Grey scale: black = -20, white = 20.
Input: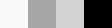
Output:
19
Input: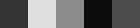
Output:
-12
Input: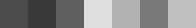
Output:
-8
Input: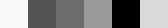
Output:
19
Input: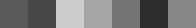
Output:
-6
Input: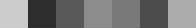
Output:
12
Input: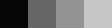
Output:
-19
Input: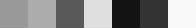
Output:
4
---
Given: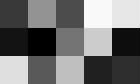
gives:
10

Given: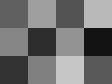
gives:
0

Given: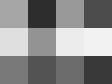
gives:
-7

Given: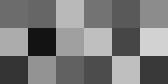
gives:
-8

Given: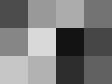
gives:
8

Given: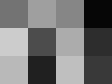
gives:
-15

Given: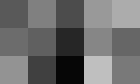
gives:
-19

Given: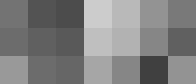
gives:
1
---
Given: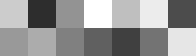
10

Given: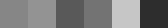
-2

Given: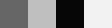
10

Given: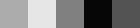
0

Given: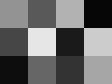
-6

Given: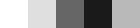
-4
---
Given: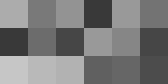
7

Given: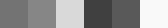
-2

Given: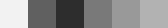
18

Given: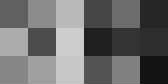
-5

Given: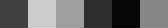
-10

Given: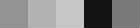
3

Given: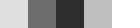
15
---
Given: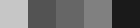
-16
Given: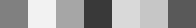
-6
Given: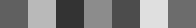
-3
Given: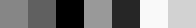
13
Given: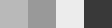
-11
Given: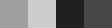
-9
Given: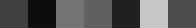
-8
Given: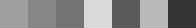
-12
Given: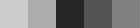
0
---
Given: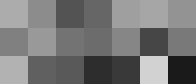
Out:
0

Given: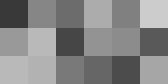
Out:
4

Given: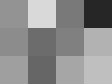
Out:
2

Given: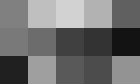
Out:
-1

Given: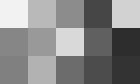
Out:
1

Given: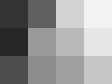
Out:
-14

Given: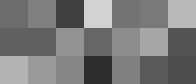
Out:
-5
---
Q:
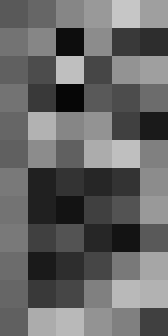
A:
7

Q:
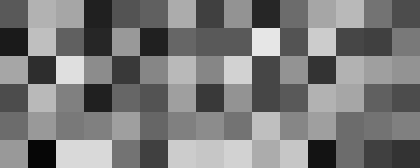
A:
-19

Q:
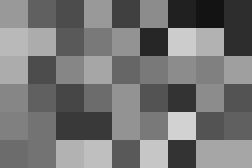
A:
-2

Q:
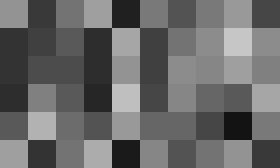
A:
-12

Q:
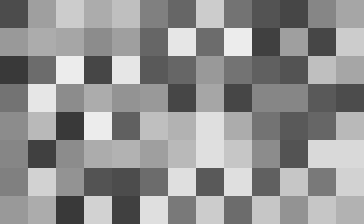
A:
7
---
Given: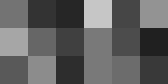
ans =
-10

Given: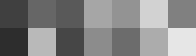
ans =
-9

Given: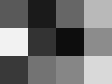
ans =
-18

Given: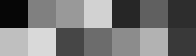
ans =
-9

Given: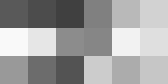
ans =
2

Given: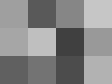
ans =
-10

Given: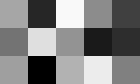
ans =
3
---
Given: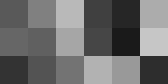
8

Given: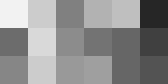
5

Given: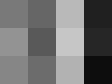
-3

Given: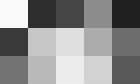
17

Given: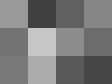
7

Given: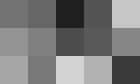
13

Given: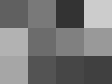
-7

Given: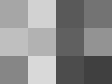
14

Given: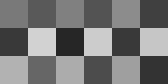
-8
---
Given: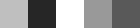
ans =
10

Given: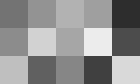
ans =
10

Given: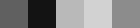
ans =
-5

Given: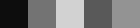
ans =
-18

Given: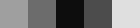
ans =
5

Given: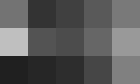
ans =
-15

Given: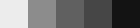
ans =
17
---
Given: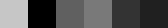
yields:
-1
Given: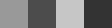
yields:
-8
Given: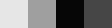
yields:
5
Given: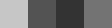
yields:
-7
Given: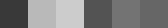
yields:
-7
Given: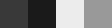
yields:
-16
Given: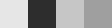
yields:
-13
